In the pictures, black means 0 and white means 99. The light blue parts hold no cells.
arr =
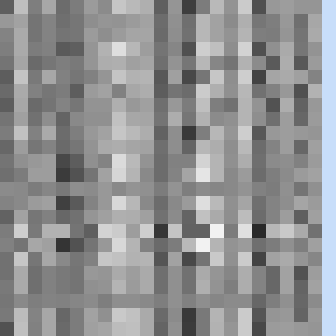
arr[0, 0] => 37
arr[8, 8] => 75
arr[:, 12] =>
[58, 56, 55, 52, 57, 62, 45, 59, 67, 55, 55, 50, 51, 57, 53, 54, 76, 48, 63, 56, 56, 56, 54, 56]
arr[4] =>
[45, 64, 41, 46, 49, 47, 58, 67, 68, 62, 64, 43, 57, 46, 71, 52, 45, 69, 54, 35, 67, 34, 60]
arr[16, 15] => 94
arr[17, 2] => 65
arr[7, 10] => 62
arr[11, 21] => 50
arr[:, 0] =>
[37, 59, 51, 49, 45, 36, 41, 36, 45, 48, 40, 45, 43, 54, 51, 38, 48, 50, 44, 44, 47, 46, 47, 32]
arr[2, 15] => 63
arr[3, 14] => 80
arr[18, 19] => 63
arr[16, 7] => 82
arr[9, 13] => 22
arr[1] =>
[59, 63, 45, 51, 43, 46, 55, 58, 57, 60, 63, 42, 56, 43, 71, 63, 54, 68, 46, 49, 59, 43, 65]
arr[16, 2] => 47
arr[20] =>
[47, 66, 43, 50, 47, 45, 56, 57, 70, 60, 66, 43, 56, 44, 68, 57, 49, 67, 51, 40, 63, 39, 63]
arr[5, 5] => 46
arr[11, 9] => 72
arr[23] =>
[32, 74, 50, 65, 41, 48, 62, 64, 73, 74, 66, 39, 56, 23, 47, 69, 58, 79, 28, 60, 61, 59, 58]
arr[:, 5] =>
[48, 46, 46, 37, 47, 46, 36, 46, 53, 49, 46, 36, 32, 55, 35, 44, 45, 32, 46, 45, 45, 52, 48, 48]
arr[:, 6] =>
[60, 55, 60, 58, 58, 50, 60, 57, 56, 59, 57, 56, 45, 54, 51, 58, 37, 45, 50, 59, 56, 54, 63, 62]
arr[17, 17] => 60
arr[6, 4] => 48
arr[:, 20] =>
[61, 59, 58, 66, 67, 66, 59, 67, 61, 61, 61, 55, 54, 56, 55, 61, 78, 56, 66, 63, 63, 56, 59, 61]
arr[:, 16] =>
[57, 54, 57, 55, 45, 55, 56, 44, 56, 58, 55, 56, 53, 53, 56, 55, 48, 57, 56, 52, 49, 54, 56, 58]
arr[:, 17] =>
[79, 68, 70, 82, 69, 80, 71, 70, 70, 80, 72, 67, 60, 57, 64, 73, 87, 60, 79, 67, 67, 54, 79, 79]
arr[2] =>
[51, 66, 45, 51, 45, 46, 60, 55, 60, 64, 64, 41, 55, 44, 71, 63, 57, 70, 49, 48, 58, 45, 66]
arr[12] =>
[43, 48, 61, 61, 23, 32, 45, 63, 83, 70, 53, 42, 51, 64, 89, 70, 53, 60, 42, 49, 54, 60, 63]
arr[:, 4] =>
[42, 43, 45, 35, 49, 50, 48, 51, 39, 42, 41, 28, 23, 47, 25, 40, 69, 20, 53, 47, 47, 50, 40, 41]
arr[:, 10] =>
[68, 63, 64, 61, 64, 70, 67, 62, 64, 67, 63, 57, 53, 56, 53, 62, 80, 50, 70, 66, 66, 53, 66, 66]
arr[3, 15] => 74
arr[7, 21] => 38

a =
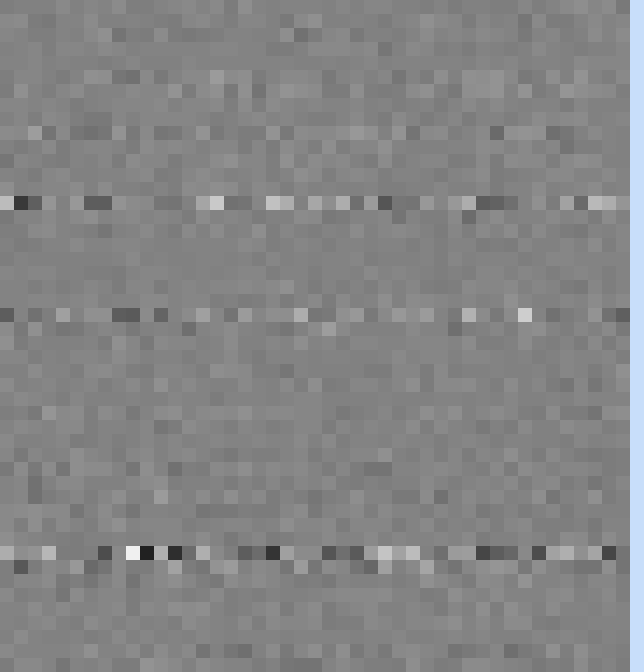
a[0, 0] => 49
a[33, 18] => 51
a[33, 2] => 47
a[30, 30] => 49
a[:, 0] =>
[49, 53, 52, 50, 51, 49, 48, 52, 50, 54, 50, 46, 51, 55, 73, 47, 49, 50, 49, 52, 51, 51, 36, 54, 56, 52, 50, 54, 51, 49, 51, 53, 52, 47, 51, 51, 53, 53, 55, 67, 49, 49, 53, 51, 51, 50, 53, 48]
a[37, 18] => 50
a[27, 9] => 53
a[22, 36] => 54
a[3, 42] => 50
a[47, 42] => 49
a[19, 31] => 49
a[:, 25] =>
[50, 51, 47, 52, 51, 52, 55, 52, 53, 59, 52, 50, 53, 50, 43, 51, 54, 51, 52, 50, 51, 50, 59, 50, 52, 50, 50, 52, 50, 49, 50, 51, 52, 48, 48, 55, 53, 52, 51, 35, 45, 50, 53, 52, 49, 50, 47, 51]
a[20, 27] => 52
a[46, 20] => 47
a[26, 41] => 51
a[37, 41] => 50
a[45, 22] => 51
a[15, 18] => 48
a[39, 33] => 61
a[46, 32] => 45
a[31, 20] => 51
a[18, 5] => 50
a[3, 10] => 51
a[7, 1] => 52
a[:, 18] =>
[51, 52, 50, 51, 51, 48, 45, 49, 53, 48, 52, 52, 52, 53, 52, 48, 55, 52, 49, 52, 52, 49, 52, 50, 50, 48, 49, 51, 51, 52, 51, 52, 49, 51, 49, 53, 48, 50, 52, 42, 53, 54, 49, 52, 49, 51, 50, 48]
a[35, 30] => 54
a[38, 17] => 50
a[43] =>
[51, 51, 54, 51, 53, 51, 51, 52, 53, 48, 53, 52, 55, 54, 55, 51, 49, 50, 52, 54, 48, 52, 54, 48, 51, 52, 53, 50, 50, 52, 51, 48, 52, 50, 55, 49, 55, 52, 50, 54, 51, 51, 50, 52, 51]
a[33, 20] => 52
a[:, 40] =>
[53, 48, 49, 50, 50, 50, 58, 48, 53, 46, 45, 53, 53, 51, 63, 51, 48, 52, 52, 51, 48, 52, 48, 49, 51, 52, 52, 46, 50, 48, 54, 49, 50, 52, 48, 50, 48, 49, 54, 68, 48, 52, 54, 51, 50, 52, 49, 48]
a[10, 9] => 48
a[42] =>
[53, 49, 50, 51, 46, 54, 50, 52, 52, 48, 51, 52, 51, 49, 50, 53, 49, 50, 49, 51, 50, 50, 51, 52, 53, 53, 53, 54, 51, 51, 48, 49, 55, 52, 51, 54, 51, 51, 51, 53, 54, 50, 51, 53, 49]
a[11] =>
[46, 52, 51, 49, 48, 51, 50, 52, 48, 54, 52, 52, 48, 51, 51, 54, 56, 52, 52, 49, 56, 50, 54, 52, 53, 50, 48, 54, 49, 51, 52, 52, 48, 49, 53, 48, 54, 53, 53, 49, 53, 55, 54, 50, 50]
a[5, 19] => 51
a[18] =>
[49, 51, 50, 50, 50, 50, 50, 50, 51, 53, 50, 51, 50, 50, 51, 51, 50, 51, 49, 52, 50, 51, 50, 51, 51, 52, 49, 50, 50, 50, 51, 49, 52, 50, 51, 51, 51, 49, 50, 52, 52, 51, 51, 51, 51]
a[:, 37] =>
[52, 46, 47, 50, 50, 47, 57, 50, 51, 57, 53, 53, 50, 51, 51, 51, 49, 52, 49, 52, 50, 52, 80, 54, 54, 51, 50, 50, 50, 49, 53, 51, 51, 54, 49, 51, 48, 53, 52, 53, 47, 57, 51, 52, 54, 50, 47, 50]
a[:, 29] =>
[50, 52, 51, 53, 51, 51, 54, 50, 51, 45, 50, 51, 51, 50, 45, 51, 52, 49, 50, 51, 52, 54, 55, 53, 52, 51, 52, 55, 50, 51, 54, 51, 49, 51, 50, 47, 51, 51, 51, 73, 53, 50, 51, 52, 52, 50, 54, 55]
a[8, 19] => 51
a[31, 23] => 53
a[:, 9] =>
[49, 51, 49, 50, 52, 44, 53, 52, 50, 47, 48, 54, 52, 50, 54, 53, 51, 52, 53, 51, 52, 51, 35, 47, 52, 52, 49, 53, 51, 47, 50, 50, 52, 46, 52, 50, 46, 51, 50, 93, 48, 45, 48, 48, 52, 50, 54, 48]
